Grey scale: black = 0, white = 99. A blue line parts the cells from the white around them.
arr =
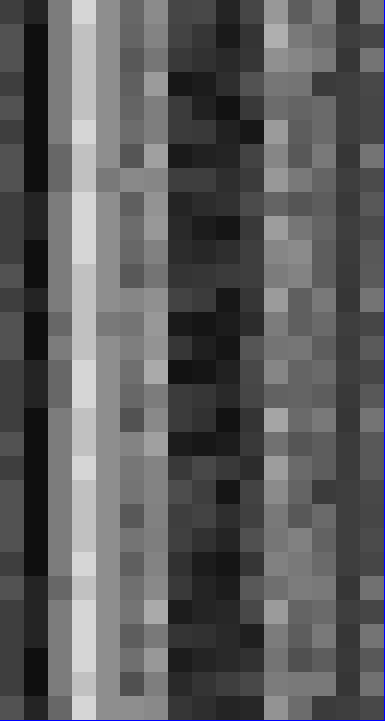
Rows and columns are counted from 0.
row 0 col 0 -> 24
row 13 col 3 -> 75
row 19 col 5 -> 46
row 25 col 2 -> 48
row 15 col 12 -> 39
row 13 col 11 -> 48
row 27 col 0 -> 24
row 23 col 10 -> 21
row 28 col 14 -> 21
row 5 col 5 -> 42
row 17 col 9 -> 7
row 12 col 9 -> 9
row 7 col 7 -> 24
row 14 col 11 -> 45
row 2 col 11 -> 56
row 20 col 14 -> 24
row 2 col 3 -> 75
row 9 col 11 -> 61
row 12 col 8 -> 23
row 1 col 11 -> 68
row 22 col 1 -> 6
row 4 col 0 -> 32
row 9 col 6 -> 59
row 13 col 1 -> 6
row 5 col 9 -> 13
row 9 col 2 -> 48
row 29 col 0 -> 32
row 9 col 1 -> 14
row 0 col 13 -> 48
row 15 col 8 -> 8
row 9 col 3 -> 83
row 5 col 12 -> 36
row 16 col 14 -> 22
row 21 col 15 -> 27
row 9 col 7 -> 16
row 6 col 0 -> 32
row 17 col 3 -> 75
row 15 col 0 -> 24

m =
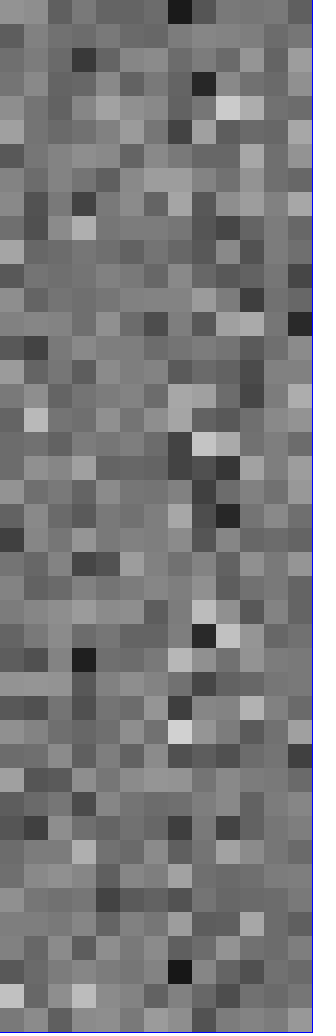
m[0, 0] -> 57
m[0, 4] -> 39
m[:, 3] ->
[47, 42, 22, 40, 52, 44, 55, 45, 26, 68, 46, 45, 43, 43, 53, 36, 45, 43, 48, 62, 39, 35, 58, 27, 50, 60, 42, 12, 34, 31, 40, 37, 55, 29, 43, 68, 52, 46, 52, 36, 52, 73, 54]
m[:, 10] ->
[46, 49, 58, 44, 67, 41, 65, 57, 61, 39, 32, 38, 24, 66, 35, 29, 27, 43, 44, 63, 50, 45, 40, 56, 44, 34, 58, 57, 40, 69, 35, 42, 48, 38, 38, 54, 43, 41, 65, 44, 31, 44, 51]
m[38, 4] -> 39
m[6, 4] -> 53
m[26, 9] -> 75
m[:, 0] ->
[57, 36, 43, 45, 55, 62, 34, 51, 53, 43, 64, 34, 55, 50, 34, 60, 47, 39, 42, 42, 57, 38, 25, 45, 51, 48, 39, 36, 57, 34, 56, 42, 62, 36, 33, 42, 43, 56, 49, 50, 34, 75, 47]
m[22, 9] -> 52
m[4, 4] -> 63
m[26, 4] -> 46
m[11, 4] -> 50
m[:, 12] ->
[37, 46, 61, 56, 42, 65, 57, 40, 65, 40, 43, 27, 40, 16, 54, 50, 67, 57, 42, 61, 59, 43, 39, 58, 39, 39, 44, 47, 47, 41, 62, 25, 41, 52, 49, 41, 49, 47, 37, 49, 41, 46, 59]
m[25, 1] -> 52
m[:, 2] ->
[37, 44, 41, 39, 38, 41, 51, 51, 47, 54, 42, 43, 45, 51, 47, 46, 39, 45, 38, 52, 47, 41, 46, 51, 41, 55, 54, 51, 57, 45, 43, 54, 35, 46, 55, 48, 56, 44, 47, 54, 48, 55, 37]
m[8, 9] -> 55
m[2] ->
[43, 48, 41, 22, 39, 52, 54, 42, 48, 41, 58, 39, 61]
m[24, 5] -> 48
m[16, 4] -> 48
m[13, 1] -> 52
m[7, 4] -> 37
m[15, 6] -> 51
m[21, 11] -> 53
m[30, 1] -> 51
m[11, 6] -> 40
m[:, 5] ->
[39, 41, 52, 38, 56, 60, 39, 53, 54, 48, 38, 47, 50, 42, 49, 49, 51, 45, 49, 40, 46, 44, 50, 61, 48, 55, 39, 42, 55, 42, 55, 38, 54, 45, 44, 41, 52, 35, 50, 47, 46, 51, 47]
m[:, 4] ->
[39, 47, 39, 53, 63, 50, 53, 37, 47, 46, 43, 50, 46, 56, 49, 54, 48, 56, 46, 39, 54, 47, 47, 32, 45, 54, 46, 43, 50, 45, 43, 49, 46, 52, 39, 44, 37, 26, 39, 55, 48, 54, 55]
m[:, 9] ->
[47, 51, 41, 53, 79, 36, 40, 44, 55, 27, 53, 34, 48, 62, 45, 38, 42, 34, 66, 21, 42, 15, 52, 38, 36, 56, 75, 44, 38, 51, 48, 31, 53, 53, 26, 63, 41, 40, 37, 57, 39, 30, 48]

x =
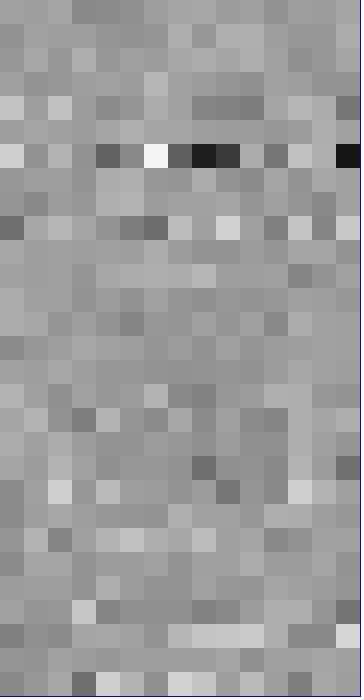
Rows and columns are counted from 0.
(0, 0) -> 63
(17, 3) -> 49
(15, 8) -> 57
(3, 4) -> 63
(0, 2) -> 64
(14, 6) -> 58
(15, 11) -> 60
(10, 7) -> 60
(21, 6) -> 57
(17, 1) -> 69
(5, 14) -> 63
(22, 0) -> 58
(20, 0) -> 54
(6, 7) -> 36
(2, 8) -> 66
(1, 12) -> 59
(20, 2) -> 80
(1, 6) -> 58
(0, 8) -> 65
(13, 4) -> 57
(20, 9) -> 46
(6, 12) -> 74
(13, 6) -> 59
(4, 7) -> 63
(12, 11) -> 59
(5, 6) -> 64
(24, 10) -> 58
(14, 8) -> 56
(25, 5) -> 55
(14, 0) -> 54
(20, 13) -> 69
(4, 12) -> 71
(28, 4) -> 80
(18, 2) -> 66
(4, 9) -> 51
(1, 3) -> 61
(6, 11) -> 46
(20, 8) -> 60
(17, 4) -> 69
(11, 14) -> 63

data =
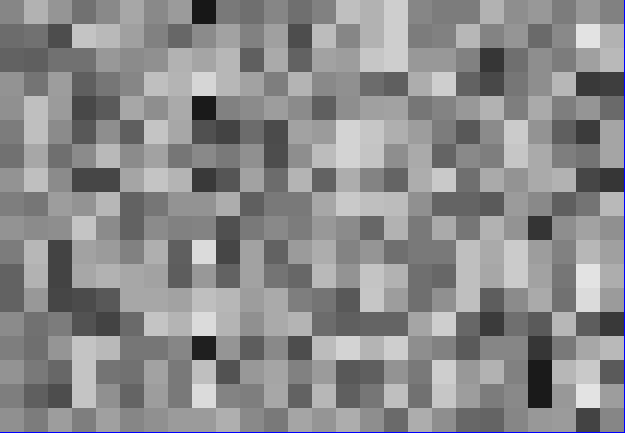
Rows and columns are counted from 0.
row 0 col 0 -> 52
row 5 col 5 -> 37
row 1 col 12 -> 30
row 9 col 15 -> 40
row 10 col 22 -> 61
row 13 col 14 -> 37
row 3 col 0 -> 57
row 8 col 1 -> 46
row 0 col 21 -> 55
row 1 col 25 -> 69
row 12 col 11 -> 66
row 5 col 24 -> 23
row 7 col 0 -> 57
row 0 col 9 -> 47
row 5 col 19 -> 34
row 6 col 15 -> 76
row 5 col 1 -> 74
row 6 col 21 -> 77
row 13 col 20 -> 23
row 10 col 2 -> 26
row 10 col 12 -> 60
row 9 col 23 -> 55
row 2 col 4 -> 59
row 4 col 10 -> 54
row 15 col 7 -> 47
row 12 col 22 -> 66
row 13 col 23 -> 71
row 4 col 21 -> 49
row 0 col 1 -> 69
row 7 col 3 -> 27
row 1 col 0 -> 42
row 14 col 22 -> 21
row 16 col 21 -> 53
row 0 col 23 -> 48
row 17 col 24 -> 26
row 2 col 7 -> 69
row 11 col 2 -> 26
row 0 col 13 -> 50
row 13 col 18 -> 80
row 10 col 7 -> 37

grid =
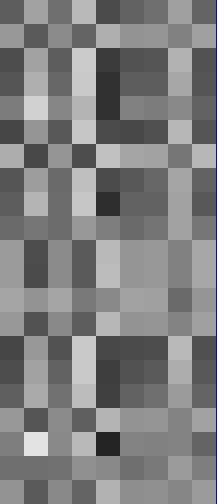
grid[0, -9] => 36
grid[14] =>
[27, 59, 32, 78, 28, 29, 30, 72, 31]
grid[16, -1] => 39
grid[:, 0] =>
[36, 59, 30, 33, 48, 27, 67, 33, 36, 41, 60, 60, 64, 59, 27, 30, 37, 59, 49, 43, 57]
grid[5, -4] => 28
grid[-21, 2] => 43
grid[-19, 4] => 23
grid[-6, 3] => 78
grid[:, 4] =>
[29, 68, 23, 19, 19, 29, 75, 29, 18, 49, 72, 73, 53, 71, 28, 24, 25, 70, 14, 53, 69]
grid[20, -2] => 52
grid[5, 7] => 71
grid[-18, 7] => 65
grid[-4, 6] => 58
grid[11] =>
[60, 29, 54, 35, 73, 58, 59, 50, 65]
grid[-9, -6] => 47
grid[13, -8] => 32
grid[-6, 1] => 63
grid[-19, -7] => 36
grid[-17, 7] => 53
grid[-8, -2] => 51
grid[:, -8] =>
[63, 35, 63, 68, 81, 58, 28, 61, 70, 46, 30, 29, 57, 32, 59, 63, 66, 33, 88, 43, 35]
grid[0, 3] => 72
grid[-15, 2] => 58
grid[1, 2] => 54
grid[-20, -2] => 50
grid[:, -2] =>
[62, 50, 69, 65, 53, 71, 46, 64, 63, 63, 50, 50, 41, 51, 72, 67, 60, 51, 51, 60, 52]
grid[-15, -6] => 30

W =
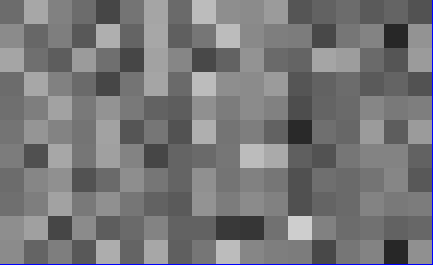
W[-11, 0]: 42
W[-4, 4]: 41
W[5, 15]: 60
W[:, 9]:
[55, 73, 38, 55, 48, 45, 46, 45, 48, 22, 73]
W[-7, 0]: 43
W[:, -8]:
[54, 53, 57, 54, 54, 49, 73, 50, 54, 21, 52]
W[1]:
[54, 40, 49, 34, 68, 39, 65, 37, 46, 73, 53, 49, 48, 28, 46, 51, 15, 57]
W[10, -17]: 39
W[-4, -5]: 43
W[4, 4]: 57
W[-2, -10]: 38
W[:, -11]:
[41, 37, 52, 41, 36, 32, 39, 39, 35, 38, 37]
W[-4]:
[42, 52, 56, 32, 41, 55, 46, 39, 56, 45, 50, 46, 31, 43, 41, 45, 52, 34]
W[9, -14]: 36
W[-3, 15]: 51
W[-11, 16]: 39
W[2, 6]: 63
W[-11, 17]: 32
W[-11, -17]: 65
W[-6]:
[45, 58, 51, 45, 63, 33, 46, 32, 68, 45, 49, 38, 16, 43, 40, 60, 36, 60]
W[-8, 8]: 73
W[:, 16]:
[39, 15, 33, 39, 47, 36, 51, 52, 47, 38, 15]
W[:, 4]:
[27, 68, 43, 27, 57, 63, 62, 41, 56, 36, 67]
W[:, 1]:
[65, 40, 43, 65, 49, 58, 31, 52, 49, 62, 39]
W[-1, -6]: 48
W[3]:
[42, 65, 50, 41, 27, 45, 64, 41, 73, 55, 54, 60, 33, 38, 42, 35, 39, 32]
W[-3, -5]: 39
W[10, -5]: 28
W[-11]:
[42, 65, 50, 42, 27, 45, 64, 41, 73, 55, 54, 60, 33, 38, 42, 35, 39, 32]
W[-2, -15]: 54
